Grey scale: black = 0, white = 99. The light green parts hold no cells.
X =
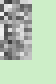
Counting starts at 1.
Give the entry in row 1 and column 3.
24
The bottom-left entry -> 63
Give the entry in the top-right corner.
86
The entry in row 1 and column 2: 30
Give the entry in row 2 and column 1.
35
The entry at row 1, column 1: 81
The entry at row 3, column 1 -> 35
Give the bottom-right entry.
75
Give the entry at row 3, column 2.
86
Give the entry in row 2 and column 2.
86

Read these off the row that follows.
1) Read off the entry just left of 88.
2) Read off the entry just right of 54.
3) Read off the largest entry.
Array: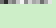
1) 65
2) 82
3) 94

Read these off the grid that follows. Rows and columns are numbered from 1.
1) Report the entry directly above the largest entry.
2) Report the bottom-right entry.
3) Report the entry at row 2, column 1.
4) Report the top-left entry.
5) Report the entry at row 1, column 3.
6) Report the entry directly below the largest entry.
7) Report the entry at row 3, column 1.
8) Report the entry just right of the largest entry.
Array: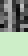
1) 54
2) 9
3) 32
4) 20
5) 69
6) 64
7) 26
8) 20

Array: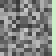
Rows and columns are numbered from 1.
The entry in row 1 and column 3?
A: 50
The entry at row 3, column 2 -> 32
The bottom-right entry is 32
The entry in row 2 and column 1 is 27
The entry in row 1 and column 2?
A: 32
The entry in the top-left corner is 38
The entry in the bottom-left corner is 72
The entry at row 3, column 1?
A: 67
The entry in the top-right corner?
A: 44
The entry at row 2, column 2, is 44

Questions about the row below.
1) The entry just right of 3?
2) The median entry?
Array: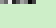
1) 25
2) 40

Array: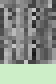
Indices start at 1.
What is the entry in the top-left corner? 54
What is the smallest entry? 9
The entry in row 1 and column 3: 49
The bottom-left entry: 43
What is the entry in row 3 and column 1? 26
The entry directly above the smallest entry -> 15
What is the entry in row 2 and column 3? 43
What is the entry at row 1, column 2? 54
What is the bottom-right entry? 72
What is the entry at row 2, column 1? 66
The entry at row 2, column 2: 43
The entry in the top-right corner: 26
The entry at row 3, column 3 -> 26

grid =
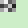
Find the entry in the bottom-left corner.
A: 65
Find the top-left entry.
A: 71
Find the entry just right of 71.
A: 94
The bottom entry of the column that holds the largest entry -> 88

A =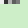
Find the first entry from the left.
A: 92
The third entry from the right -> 70
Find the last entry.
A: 47
